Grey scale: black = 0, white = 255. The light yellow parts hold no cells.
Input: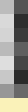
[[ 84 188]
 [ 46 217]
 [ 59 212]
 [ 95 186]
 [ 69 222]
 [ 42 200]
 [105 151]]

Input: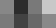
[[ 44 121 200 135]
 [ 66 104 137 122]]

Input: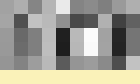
[[174 133 181 234 132 139 127 154 175 162]
 [ 80 194 185 144  72  83 177  65  97 165]
 [105 127 188  32 185 251 162  38 117 154]
 [108 127 190  30 183 249 163  36 117 153]
 [131 157 185  91 149 156 138  78 194 149]]

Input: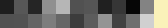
[[ 87  37 144 182  81  85  32  54   6 131  30]
 [ 82 100 125 102  60  92 148  65 110 208  81]]

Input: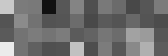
[[123 121  17  87 132  79 121 107  72  86 123 201]
 [139 114  83  85 108  73  90  84 104  84  76  84]
 [115 124 116 124  91  99 118 108 162 155  86  90]
 [115  96  80  82 193  78 124  87 137 176  92 235]]

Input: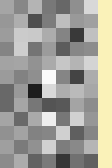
[[135 180 120 103 143 216 165]
 [174  78 124 190 153 160 151]
 [203 201 172 132  57 192 156]
 [206 116 155  92 135 140 132]
 [165 146 170 198 180 212 163]
 [130 143 250 133  68 172 155]
 [153  29 217 173 186 167 104]
 [166 119  84  88 164 140 104]
 [105 170 238 119 209 150 165]
 [163 130 134 208  95 133 145]
 [123 145 209 125 137 181 159]
 [172  98 122  54 113  96 139]]

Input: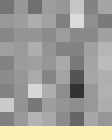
[[151 112 157 151 198 131 165 116]
 [158 173 162 128 219 143 122 152]
 [148 149 140 157 138 137 160 135]
 [154 174 148 131 130 160 181 159]
 [156 159 150 169 121 164 187 131]
 [151 170 133 163  84 166 175 140]
 [148 214 174 141  50 152 177 130]
 [147 119 157 149 141 152 173 202]
 [153 179 168 139 102 167 150 128]]
